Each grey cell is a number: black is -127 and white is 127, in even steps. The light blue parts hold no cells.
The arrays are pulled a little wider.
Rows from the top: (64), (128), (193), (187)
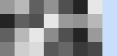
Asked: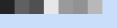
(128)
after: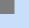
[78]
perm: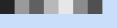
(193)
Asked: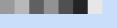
(64)
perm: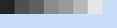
(193)

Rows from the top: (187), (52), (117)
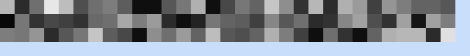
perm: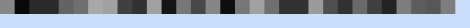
(52)
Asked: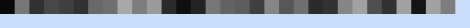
(52)
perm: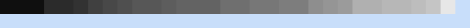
(187)
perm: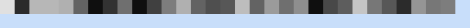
(117)

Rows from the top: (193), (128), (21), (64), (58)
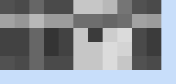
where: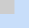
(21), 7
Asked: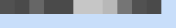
(193)
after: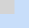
[-53]
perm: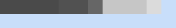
(58)

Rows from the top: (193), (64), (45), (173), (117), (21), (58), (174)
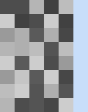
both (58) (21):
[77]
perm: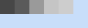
(21)
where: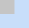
(21), 1
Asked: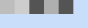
(58)

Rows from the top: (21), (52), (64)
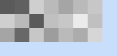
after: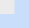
[64]
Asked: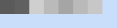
(21)
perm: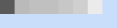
(52)
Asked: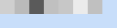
(52)
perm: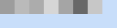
(64)
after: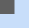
[79]

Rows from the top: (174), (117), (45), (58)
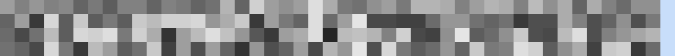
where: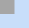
(45), 43
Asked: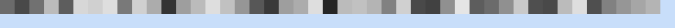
(45)
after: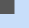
[-70]
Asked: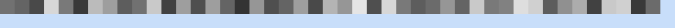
(58)
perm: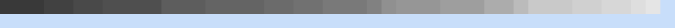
(117)
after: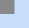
[-27]

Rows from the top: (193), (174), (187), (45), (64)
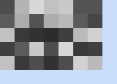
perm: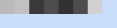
(64)
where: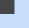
(174), 6
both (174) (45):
[-36]

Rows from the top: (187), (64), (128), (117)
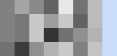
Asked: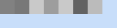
(64)
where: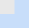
(187), 4
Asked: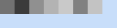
(117)
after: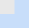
[-13]
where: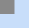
(187), 2
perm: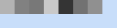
(128)
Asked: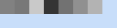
(128)

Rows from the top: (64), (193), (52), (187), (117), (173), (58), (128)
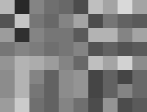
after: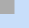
[28]
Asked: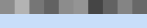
(58)
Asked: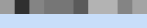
(52)
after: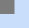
[-16]

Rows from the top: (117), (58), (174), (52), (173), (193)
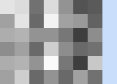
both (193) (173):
[19]
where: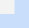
(58), 3
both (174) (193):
[19]
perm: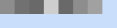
(52)
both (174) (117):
[19]
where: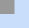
(58), 5

